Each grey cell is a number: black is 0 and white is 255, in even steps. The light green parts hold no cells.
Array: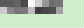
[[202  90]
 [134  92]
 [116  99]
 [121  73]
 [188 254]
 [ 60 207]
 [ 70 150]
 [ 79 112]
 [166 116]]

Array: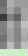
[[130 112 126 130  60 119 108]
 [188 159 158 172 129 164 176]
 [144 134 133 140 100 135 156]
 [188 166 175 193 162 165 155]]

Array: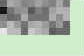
[[229 146 129  22 103]
 [185 187 106 117 171]
 [183 155 114 144 158]
 [107 117 173 149 133]
 [200 168 115  91 140]
 [181 176 114 127 162]
 [167 155 115 110 142]
 [ 95 119 174 160 131]
 [105 154 141 179 166]
 [107 102 177 176 120]]

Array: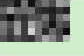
[[ 82 114 118  57 103  55]
 [ 54  66  82  13 154  63]
 [ 84 160 149  71 107  22]
 [ 61  61  59  49 108 114]
 [ 51 208 167  83 115  18]
 [102 116 118  79  49  82]
 [164  42  81 114  40 114]
 [131 105  22  40  29  75]
 [ 80  64  87 109  55 159]
 [183  10  66 142  31 145]]

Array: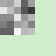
[[100 127 140 231 170]
 [ 98 106 143 191 164]
 [246 162 231 154 208]
 [185 175 150  85  97]
 [193 130 183  54 158]]

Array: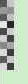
[[215  92 217 134 209  75 226  91 154  89]
 [ 61 199  61 165  68 204  39 192 146 200]]

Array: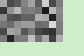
[[122  74 117 141  54 169]
 [ 36 164 108  83 145  74]
 [122 155 145  77 181  89]
 [127  87 155  99 123 132]
 [191 119 155  97 127 163]
 [113  72 105 176 116  91]
 [169  58 112 168  27 205]
 [ 63  50 217  35 184  74]
 [173 124 126 133 140 124]]
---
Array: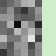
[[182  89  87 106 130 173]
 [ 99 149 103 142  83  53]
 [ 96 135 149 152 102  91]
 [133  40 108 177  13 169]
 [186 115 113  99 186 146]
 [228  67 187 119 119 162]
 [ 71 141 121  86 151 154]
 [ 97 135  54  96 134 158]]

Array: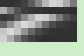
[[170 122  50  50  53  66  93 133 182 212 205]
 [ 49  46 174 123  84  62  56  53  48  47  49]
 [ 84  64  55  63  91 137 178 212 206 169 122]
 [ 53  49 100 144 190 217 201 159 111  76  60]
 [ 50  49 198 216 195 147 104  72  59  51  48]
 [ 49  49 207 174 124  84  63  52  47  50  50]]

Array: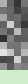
[[ 54 117 177  96]
 [ 66  88 114 104]
 [110  80 165 103]
 [100  56  99 208]
 [187  95 118  87]
 [ 90  93  49 128]
 [115 149 184 115]
 [112 182 225 195]
 [210 107  71  79]
 [134 125 147  91]]

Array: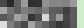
[[131 154  72  43  98 155  47  49 145 134 134]
 [ 62  91 166 116  95 127 114 102 126  93  90]
 [ 70  92  89 104 163 143  53  75 216  98 154]
 [ 64  90 220 126  97  72 164 117 100  76  54]]

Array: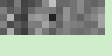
[[100 112  87  76 122  66  75  91 138 192 105 105 115 138 107]
 [125 141 127  92 108  71 103 126 126 121  95 145 115 134 106]
 [135 163 108 178  68  57 146 157 146  34 108 146 116  99 123]
 [110 161 132  75  95  75 125 123 162 125  98 132 127 123 109]
 [130 114  91 169  82  60 110 155 120  92 121 130 114 108 115]]

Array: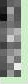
[[ 98 109  49]
 [165  82  37]
 [129  86  12]
 [115 100  88]
 [152 181 108]
 [203 151 101]
 [110 101  62]
 [140 165 107]
 [171 117  92]
 [116 235  85]
 [152  92  66]]
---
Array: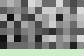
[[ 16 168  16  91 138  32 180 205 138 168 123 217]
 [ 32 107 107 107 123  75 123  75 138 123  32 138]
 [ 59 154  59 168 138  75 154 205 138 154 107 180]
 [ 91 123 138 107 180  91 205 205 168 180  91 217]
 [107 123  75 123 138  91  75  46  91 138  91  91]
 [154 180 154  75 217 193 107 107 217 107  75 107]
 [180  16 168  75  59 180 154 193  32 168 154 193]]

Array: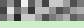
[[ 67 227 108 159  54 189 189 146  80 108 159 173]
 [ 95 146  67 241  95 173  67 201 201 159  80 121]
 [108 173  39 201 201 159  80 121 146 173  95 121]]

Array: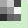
[[ 45  97 109]
 [123 151 246]
 [167 205  71]]

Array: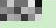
[[ 57 170 158  57 142 216]
 [113 200 113 113 229  19]
 [142 128  72 184 170  99]]

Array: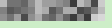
[[129  88 101 115 129 187 172  88 115 172 172  74  88 129 187]
 [143 115 158  74 143 172 115 101 143 101  59 129  59 203 215]
 [187 115 115 101 143 187 158 158 143 129  59 187 158  74 203]]

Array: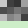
[[ 77  90 117 103]
 [189 133 148  64]
 [202  64  52 160]]
